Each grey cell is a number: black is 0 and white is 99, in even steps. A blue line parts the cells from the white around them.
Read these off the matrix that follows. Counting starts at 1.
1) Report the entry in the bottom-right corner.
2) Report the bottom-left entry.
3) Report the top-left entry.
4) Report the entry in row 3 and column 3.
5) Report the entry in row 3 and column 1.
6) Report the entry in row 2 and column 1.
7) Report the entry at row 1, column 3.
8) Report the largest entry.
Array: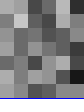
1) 53
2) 62
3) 67
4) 45
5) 57
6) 49
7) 28
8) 77

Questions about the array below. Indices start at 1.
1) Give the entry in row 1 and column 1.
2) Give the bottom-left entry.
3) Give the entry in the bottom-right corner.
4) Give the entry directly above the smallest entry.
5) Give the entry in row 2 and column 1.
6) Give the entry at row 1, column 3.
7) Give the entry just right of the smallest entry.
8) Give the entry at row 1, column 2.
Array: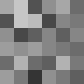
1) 65
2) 61
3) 37
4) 42
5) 32
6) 32
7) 56
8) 77

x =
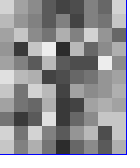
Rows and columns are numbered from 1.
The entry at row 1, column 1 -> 82
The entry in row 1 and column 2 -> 63
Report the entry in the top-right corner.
82
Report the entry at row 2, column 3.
50
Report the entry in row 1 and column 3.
54
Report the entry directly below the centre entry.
26
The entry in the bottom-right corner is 68
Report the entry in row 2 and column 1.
72
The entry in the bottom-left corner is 77
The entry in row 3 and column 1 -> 63
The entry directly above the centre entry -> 35

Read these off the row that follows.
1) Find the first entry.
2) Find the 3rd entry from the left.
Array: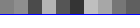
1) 50
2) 29

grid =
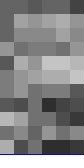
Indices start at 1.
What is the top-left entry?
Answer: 39
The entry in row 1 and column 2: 39
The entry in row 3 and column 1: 39
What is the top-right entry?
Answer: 26
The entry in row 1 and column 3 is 34
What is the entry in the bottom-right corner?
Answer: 22
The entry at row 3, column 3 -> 53

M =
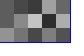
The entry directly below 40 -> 67
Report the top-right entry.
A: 40
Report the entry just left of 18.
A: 76
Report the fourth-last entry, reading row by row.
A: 45

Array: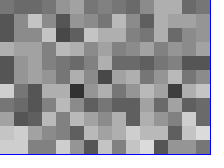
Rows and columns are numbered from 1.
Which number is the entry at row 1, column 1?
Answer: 46
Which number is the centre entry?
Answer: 28
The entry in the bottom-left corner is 80
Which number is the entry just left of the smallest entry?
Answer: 68
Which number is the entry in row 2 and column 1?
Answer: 33
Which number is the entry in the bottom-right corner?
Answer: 46
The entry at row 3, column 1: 33
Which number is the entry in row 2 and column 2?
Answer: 54
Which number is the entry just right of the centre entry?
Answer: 63
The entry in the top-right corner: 46
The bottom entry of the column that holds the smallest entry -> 58
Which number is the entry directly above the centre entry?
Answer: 68
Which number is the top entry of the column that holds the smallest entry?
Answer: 63
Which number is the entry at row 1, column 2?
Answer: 41
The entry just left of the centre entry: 54
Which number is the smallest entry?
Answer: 19

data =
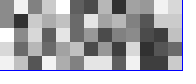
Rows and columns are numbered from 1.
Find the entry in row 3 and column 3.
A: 84
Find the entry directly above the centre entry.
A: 89
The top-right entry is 84
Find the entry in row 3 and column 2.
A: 54
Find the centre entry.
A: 59
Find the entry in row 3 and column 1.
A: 99
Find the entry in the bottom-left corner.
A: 94
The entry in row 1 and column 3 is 50
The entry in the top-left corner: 54
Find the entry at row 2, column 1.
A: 54
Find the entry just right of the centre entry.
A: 29
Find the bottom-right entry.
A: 79
